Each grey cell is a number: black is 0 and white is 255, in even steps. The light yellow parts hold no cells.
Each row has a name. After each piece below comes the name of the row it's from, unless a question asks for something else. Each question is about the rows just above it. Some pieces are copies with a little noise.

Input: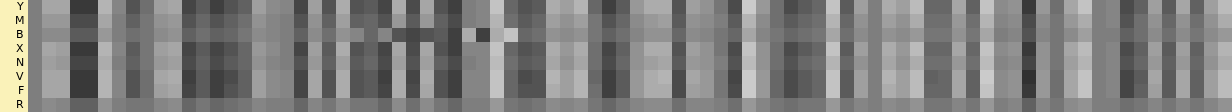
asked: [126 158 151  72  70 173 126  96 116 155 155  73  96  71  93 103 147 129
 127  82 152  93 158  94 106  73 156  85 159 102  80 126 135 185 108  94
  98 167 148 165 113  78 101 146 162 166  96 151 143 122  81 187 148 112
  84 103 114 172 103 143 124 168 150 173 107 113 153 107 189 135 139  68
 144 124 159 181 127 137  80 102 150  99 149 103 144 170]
N
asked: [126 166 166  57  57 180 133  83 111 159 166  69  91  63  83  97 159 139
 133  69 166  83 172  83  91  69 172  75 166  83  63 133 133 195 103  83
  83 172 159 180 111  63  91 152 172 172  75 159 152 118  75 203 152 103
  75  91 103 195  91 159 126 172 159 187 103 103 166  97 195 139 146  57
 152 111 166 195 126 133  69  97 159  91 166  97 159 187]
F
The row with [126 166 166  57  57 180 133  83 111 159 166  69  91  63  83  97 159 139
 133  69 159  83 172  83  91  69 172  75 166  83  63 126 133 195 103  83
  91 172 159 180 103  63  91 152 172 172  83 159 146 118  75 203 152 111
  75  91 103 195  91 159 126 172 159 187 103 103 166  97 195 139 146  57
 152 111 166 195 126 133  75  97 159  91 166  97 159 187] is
Y
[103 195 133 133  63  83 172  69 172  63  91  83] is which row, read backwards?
V
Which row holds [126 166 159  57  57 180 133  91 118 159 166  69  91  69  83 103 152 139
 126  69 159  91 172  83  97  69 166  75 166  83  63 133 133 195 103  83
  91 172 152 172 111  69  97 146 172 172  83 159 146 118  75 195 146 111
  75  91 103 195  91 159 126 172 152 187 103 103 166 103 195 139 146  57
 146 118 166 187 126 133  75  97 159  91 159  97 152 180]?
X

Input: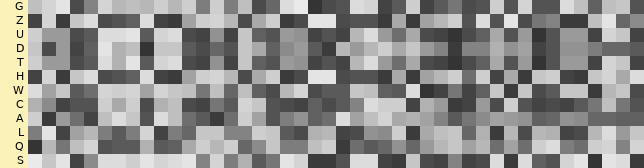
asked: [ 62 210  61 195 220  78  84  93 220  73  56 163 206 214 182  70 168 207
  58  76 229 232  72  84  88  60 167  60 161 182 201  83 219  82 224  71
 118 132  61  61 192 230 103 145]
Z
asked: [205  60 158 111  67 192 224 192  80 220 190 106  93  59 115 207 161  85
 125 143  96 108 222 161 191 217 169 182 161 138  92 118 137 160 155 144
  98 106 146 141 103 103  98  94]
A
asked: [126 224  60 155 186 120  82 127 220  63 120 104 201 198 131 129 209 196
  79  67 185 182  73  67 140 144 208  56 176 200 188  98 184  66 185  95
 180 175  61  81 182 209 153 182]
L

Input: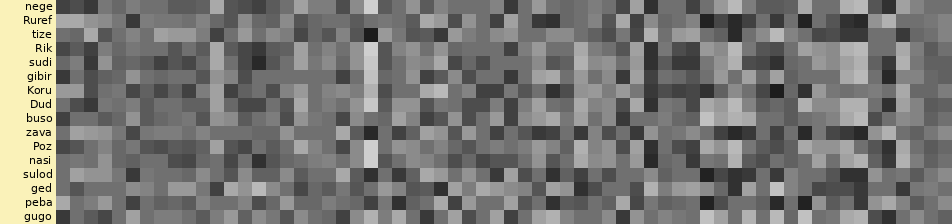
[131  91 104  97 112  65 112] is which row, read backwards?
peba
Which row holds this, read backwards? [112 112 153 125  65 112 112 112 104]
Rik
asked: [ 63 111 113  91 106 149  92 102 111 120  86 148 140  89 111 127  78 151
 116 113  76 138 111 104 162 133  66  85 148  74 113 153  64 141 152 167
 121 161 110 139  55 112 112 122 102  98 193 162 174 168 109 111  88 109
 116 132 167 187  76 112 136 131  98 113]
buso
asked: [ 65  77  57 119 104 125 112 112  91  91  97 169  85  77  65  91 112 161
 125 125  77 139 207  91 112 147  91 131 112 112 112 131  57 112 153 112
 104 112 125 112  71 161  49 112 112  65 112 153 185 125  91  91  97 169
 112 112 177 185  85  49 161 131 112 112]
nege
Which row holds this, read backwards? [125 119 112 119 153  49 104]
Koru

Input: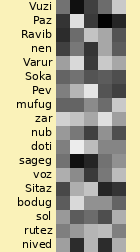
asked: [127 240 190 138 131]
doti

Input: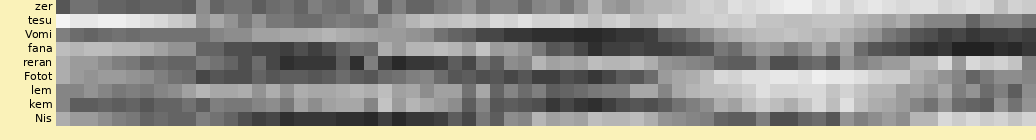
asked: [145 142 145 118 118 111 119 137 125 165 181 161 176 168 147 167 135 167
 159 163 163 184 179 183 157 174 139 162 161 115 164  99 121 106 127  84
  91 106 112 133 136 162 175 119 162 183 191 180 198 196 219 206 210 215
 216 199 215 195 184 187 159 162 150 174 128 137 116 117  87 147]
lem
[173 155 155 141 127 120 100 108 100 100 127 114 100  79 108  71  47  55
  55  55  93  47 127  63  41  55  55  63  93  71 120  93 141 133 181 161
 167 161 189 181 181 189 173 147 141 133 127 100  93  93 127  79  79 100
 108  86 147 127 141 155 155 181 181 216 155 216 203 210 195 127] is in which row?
reran
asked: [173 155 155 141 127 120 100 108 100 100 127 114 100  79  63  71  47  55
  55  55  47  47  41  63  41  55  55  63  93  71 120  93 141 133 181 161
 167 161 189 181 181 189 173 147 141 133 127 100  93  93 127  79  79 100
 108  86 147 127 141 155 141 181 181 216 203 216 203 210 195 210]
Nis
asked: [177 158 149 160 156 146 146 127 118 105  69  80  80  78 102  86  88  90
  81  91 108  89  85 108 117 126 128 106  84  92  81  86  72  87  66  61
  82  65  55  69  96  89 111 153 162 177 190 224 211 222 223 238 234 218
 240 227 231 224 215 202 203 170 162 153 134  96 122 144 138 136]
Fotot
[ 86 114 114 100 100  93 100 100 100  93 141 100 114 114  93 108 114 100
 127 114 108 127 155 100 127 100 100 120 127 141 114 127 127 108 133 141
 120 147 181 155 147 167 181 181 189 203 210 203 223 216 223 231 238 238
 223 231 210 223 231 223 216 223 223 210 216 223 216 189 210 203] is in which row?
zer

